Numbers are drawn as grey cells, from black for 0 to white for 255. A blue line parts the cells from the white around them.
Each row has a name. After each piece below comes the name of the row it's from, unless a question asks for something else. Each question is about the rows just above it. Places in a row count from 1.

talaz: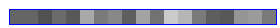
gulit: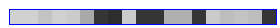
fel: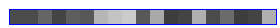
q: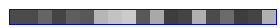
fel
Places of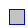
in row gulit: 3 17

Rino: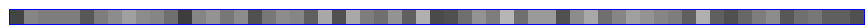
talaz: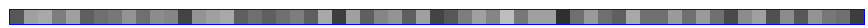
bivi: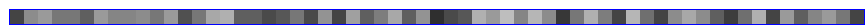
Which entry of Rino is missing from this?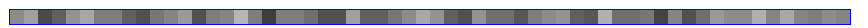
[103]
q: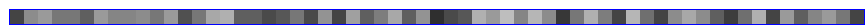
bivi
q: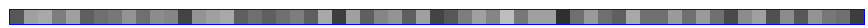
talaz

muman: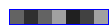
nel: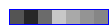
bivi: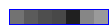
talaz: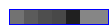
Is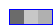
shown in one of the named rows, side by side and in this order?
no
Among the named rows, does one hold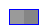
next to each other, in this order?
no
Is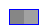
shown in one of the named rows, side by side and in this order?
no
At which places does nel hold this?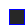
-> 2
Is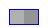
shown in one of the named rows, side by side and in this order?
no

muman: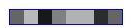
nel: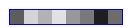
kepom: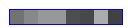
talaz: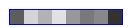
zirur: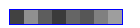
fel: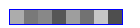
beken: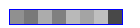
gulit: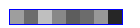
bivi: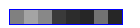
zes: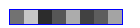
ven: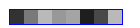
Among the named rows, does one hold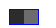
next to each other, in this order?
no
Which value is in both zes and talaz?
[93]

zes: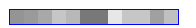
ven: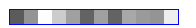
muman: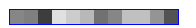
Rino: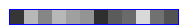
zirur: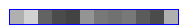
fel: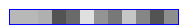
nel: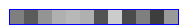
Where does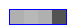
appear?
nel
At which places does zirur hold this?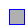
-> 1 12
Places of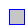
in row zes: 4 9 10
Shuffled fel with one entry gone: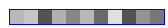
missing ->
[142]

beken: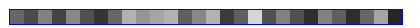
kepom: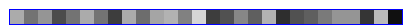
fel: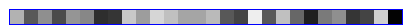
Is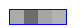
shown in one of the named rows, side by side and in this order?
yes
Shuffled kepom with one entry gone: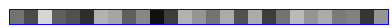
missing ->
[109]
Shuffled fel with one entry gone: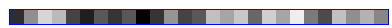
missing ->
[157]
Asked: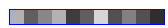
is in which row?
beken
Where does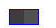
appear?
kepom

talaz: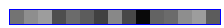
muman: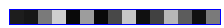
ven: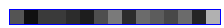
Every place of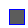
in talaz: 6 15
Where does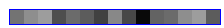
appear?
talaz
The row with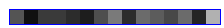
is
ven
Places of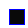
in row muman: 5 7
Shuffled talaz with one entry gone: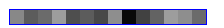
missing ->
[115]
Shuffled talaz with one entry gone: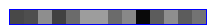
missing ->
[99]
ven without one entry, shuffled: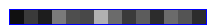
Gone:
[36]

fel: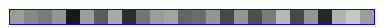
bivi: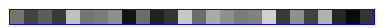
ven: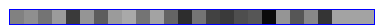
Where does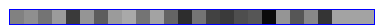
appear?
ven
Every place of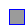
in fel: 1 6 11 26
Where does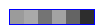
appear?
ven
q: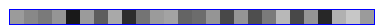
fel

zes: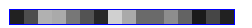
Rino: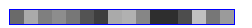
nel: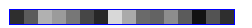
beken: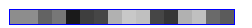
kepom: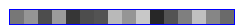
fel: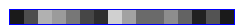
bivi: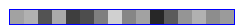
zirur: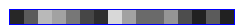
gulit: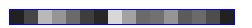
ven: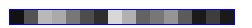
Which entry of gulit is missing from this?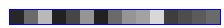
[113]
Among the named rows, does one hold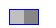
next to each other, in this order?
yes
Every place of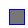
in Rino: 5 15

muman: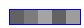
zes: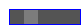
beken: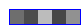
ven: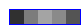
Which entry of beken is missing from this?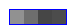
[188]
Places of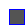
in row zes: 1 3 4 5
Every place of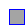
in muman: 3

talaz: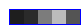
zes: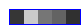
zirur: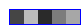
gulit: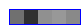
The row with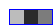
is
zirur
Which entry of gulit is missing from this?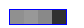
[112]
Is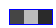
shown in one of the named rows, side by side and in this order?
yes
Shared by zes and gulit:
[48]

